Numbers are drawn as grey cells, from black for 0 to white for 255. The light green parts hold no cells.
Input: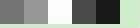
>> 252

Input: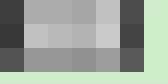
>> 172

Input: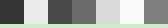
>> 73

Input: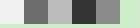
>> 188

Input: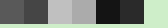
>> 192

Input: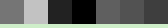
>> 34

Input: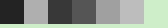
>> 56

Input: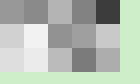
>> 180

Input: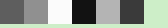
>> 251

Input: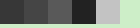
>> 89
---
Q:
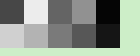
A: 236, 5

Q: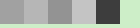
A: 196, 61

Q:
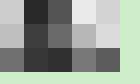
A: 234, 41

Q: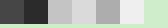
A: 239, 43

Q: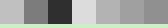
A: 220, 47

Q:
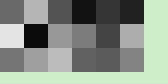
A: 228, 11

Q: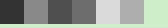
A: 218, 51

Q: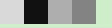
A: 217, 17

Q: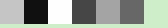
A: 254, 16

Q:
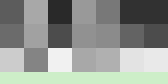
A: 241, 41
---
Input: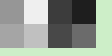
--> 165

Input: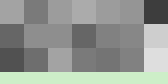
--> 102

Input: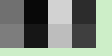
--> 125

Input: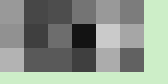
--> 145

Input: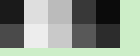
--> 74

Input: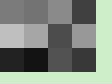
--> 191

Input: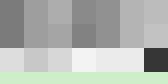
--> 123

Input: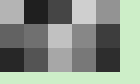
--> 98

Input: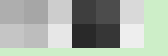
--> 197

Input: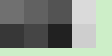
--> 55
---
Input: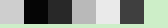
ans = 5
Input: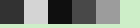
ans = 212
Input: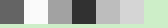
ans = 250
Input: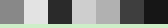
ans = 227
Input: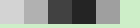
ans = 177
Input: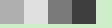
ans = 224
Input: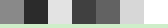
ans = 42
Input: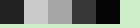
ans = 202
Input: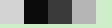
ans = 11
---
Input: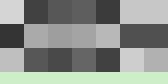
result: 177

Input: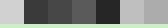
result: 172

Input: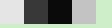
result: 195

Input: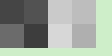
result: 175

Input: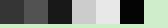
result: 4

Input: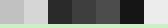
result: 235
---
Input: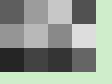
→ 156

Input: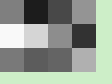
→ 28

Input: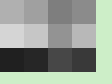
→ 160

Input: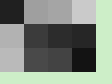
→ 159

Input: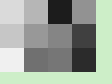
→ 182

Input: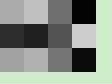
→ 191
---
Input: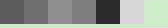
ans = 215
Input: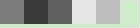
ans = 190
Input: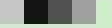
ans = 160
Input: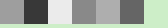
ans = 101
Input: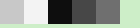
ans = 111
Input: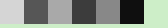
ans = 15
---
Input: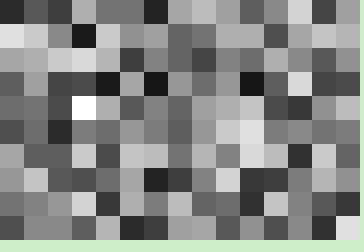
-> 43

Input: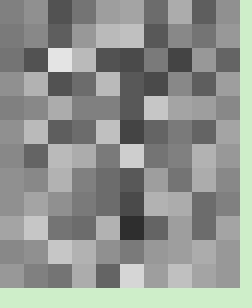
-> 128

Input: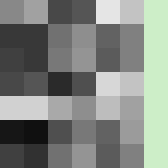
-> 136

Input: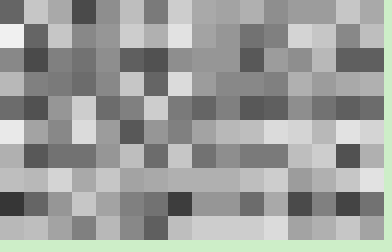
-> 101

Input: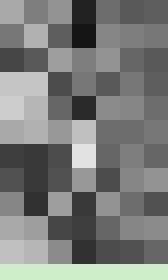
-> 170
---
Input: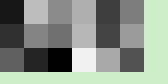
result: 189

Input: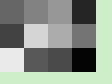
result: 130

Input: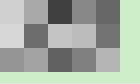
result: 169

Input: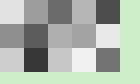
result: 156

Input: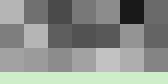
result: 112

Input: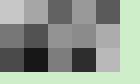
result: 166

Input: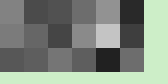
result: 75

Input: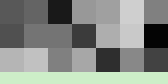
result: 100

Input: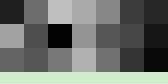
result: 108

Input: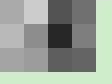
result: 205
